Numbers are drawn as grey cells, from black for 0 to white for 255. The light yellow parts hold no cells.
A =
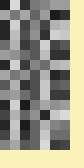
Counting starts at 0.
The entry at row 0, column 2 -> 49
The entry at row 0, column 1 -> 217
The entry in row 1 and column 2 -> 166
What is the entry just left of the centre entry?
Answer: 144
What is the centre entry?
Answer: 78
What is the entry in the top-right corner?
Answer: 156
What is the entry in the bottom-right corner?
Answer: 68
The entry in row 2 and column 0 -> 38
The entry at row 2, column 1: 208
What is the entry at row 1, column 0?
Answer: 166
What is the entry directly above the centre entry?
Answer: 132
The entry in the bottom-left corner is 132
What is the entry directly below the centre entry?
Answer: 78
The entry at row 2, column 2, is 68
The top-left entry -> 27

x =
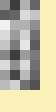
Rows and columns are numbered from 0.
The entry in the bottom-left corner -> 186
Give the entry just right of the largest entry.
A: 177
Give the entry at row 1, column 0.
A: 92
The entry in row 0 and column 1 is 61
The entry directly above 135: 197
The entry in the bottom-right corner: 82
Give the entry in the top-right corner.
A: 101
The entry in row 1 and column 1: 101
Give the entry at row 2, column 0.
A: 241

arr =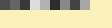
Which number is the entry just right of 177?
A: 45
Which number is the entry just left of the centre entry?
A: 221

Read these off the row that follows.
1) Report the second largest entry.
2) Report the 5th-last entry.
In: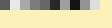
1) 221
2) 40

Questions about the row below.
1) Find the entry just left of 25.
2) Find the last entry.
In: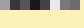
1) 85
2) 109
